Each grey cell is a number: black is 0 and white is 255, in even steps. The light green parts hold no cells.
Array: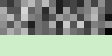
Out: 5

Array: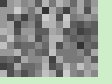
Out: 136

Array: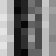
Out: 144

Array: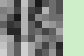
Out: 52

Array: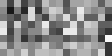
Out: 52

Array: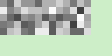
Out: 220
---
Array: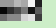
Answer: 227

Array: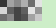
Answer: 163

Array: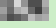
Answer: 159

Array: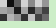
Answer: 66

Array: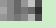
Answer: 181

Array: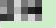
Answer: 210

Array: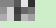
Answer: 185
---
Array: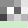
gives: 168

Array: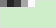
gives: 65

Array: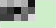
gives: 189

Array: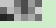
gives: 115

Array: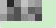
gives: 138

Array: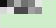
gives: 175
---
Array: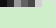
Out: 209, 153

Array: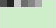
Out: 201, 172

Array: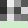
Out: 239, 227

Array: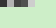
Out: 205, 179

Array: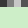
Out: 199, 127

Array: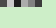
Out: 203, 171

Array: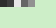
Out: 231, 145

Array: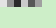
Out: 227, 202
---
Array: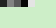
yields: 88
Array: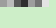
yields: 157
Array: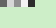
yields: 144
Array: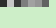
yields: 161
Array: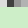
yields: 64
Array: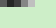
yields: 62
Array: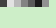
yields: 90
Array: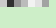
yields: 242
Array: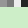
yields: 121
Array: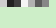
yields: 177
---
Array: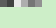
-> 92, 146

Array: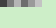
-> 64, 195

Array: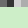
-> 108, 173

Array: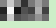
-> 133, 108

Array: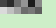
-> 68, 93

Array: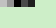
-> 193, 30

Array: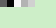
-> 96, 208

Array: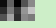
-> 13, 123
